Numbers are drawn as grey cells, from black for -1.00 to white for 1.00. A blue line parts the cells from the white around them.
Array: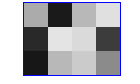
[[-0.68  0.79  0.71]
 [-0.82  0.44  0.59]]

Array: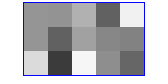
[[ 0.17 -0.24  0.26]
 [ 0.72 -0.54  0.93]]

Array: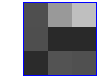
[[-0.39 -0.68 -0.68]
 [-0.66 -0.35 -0.37]]

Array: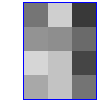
[[ 0.15  0.11 -0.17]
 [ 0.68  0.53 -0.46]]

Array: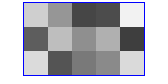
[[-0.27  0.49  0.12]
 [ 0.72 -0.34 -0.05]]

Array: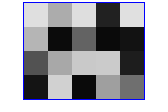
[[ 0.42 -0.91 -0.22]
 [-0.36  0.32  0.58]]
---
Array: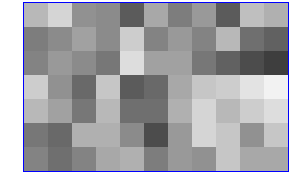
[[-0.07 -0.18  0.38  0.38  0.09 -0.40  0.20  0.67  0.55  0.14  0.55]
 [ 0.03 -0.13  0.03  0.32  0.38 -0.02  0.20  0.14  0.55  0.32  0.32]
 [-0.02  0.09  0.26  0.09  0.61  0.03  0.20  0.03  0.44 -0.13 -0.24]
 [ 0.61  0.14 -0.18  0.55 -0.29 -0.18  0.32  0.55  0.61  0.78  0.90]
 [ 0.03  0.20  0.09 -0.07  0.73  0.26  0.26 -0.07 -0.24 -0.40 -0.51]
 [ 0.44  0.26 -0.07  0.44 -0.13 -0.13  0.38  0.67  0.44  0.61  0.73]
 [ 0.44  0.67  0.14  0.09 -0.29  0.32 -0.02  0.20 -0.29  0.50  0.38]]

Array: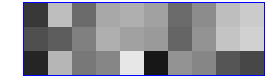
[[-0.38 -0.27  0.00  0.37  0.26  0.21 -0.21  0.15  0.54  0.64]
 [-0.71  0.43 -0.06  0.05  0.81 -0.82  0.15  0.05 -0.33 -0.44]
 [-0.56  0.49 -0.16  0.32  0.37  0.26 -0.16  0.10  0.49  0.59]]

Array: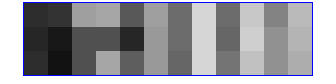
[[-0.65 -0.86 -0.37  0.30 -0.26  0.20 -0.20  0.68 -0.09  0.51  0.14  0.36]
 [-0.70 -0.81 -0.37 -0.37 -0.70  0.20 -0.15  0.68 -0.20  0.62  0.14  0.41]
 [-0.65 -0.60  0.25  0.30 -0.31  0.25 -0.15  0.68 -0.15  0.57  0.03  0.46]]

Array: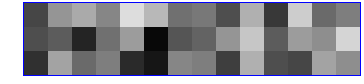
[[-0.39 -0.28 -0.72 -0.12  0.22 -0.94 -0.33 -0.22  0.17  0.55 -0.28  0.22
   0.11  0.67]
 [-0.45  0.17  0.33  0.05  0.73  0.44 -0.12 -0.06 -0.39  0.38 -0.56  0.61
  -0.17 -0.01]
 [-0.62  0.28 -0.17 -0.01 -0.67 -0.83  0.05 -0.01 -0.51  0.38 -0.39 -0.45
   0.28  0.11]]

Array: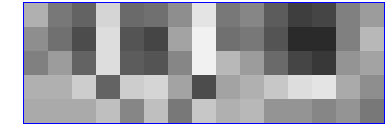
[[ 0.11 -0.12 -0.40  0.73 -0.34 -0.46  0.28  0.89 -0.12 -0.06 -0.34 -0.67
  -0.67  0.00  0.44]
 [ 0.38 -0.06 -0.22  0.67 -0.17 -0.12  0.11  0.79 -0.06  0.05 -0.28 -0.51
  -0.46  0.00  0.22]
 [ 0.00  0.22 -0.22  0.73 -0.28 -0.34  0.05  0.89  0.44  0.22 -0.17 -0.46
  -0.56  0.16  0.28]
 [ 0.33  0.33  0.33  0.50  0.05  0.50 -0.06  0.56  0.38  0.44  0.16  0.16
   0.05  0.16 -0.06]
 [ 0.38  0.38  0.61 -0.22  0.61  0.67  0.28 -0.40  0.28  0.38  0.56  0.73
   0.79  0.33  0.11]]

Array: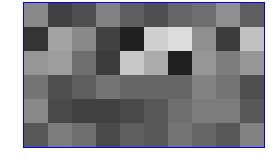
[[ 0.07 -0.49 -0.38  0.02 -0.26 -0.38 -0.20 -0.14  0.12 -0.26]
 [ 0.07 -0.43 -0.49 -0.49 -0.43 -0.32 -0.14 -0.03 -0.03 -0.32]
 [-0.09 -0.38 -0.26 -0.09 -0.20 -0.20 -0.20  0.02 -0.09 -0.38]
 [-0.32 -0.03 -0.14 -0.43 -0.26 -0.32 -0.09 -0.20 -0.32  0.02]
 [ 0.18  0.23 -0.14 -0.54  0.57  0.34 -0.75  0.18 -0.03  0.18]
 [-0.59  0.28  0.07 -0.49 -0.75  0.62  0.73  0.12 -0.54  0.51]]
